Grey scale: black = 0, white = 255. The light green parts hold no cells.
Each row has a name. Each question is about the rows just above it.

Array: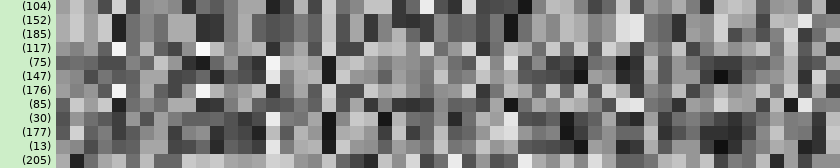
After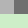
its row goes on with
[103 143  42 111 180 158 229  82  76  97  29  76  97 166  62  42 158  62
 111 124  97  70  50  82 111 158 124 130  56 188]
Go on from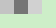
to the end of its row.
[ 82 172  56]
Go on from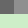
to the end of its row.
[ 42 111 180 158 229  82  76  97  29  76  97 166  62  42 158  62 111 124
  97  70  50  82 111 158 124 130  56 188]

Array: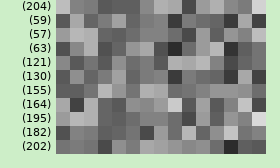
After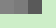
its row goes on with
[ 95  95 136 176 168  74 155 176 136 123 210]
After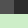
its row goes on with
[109 155 183  52  95 116]
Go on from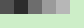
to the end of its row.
[ 52  95 116]
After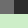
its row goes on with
[95 89]
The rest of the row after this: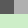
[168 183 130  74 101 116]
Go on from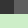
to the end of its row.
[116]

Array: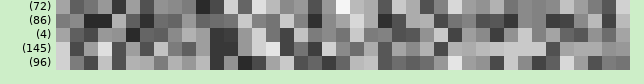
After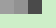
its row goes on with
[201 138  68  95 216 158  81 124 116]
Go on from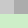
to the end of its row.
[ 81 130 216 158 146 178 116 138 130 138 194 158 124  87 209]
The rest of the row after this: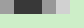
[229  68 116  62 209 138 109 172  87 164 138 178  74 178 172 186 194 201
 201 201  81 164 172 172 146 152]
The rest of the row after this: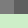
[158  56  56 152 209 229  68 116  62 209 138 109 172  87 164 138 178  74
 178 172 186 194 201 201 201  81 164 172 172 146 152]

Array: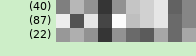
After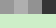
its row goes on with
[146 106  91 167 106 167]
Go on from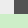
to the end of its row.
[230  69 252 191 209 230 106 134]
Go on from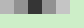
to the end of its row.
[209 230  98 134]
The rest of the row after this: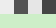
[252 191 209 230 106 134]
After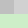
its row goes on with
[230 106 134]
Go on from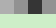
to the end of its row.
[106  91 167 106 167]
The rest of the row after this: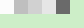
[134]

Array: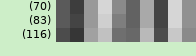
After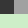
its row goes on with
[193 111 104 185  76 200 138]
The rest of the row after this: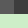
[153 214 138  98 169  68 214 145]

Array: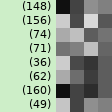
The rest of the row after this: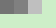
[101]
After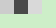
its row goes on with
[87]

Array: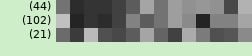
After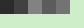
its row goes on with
[158 138  36 130 130 165]
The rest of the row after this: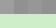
[ 72 178]
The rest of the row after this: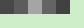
[171 123  80  86 138]
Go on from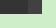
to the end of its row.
[ 92 165 115 158 145 151 145  72 178]
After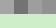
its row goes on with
[151 145  72 178]
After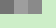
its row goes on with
[ 36 130 130 165]
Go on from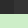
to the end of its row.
[ 52  65  92 165 115 158 145 151 145  72 178]

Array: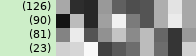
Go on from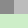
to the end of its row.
[103  53 153]
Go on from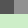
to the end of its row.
[196 138 188 103  53 153]
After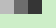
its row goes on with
[208]
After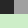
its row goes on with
[241 123  84 174 235 168]
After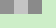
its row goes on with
[188 103  53 153]

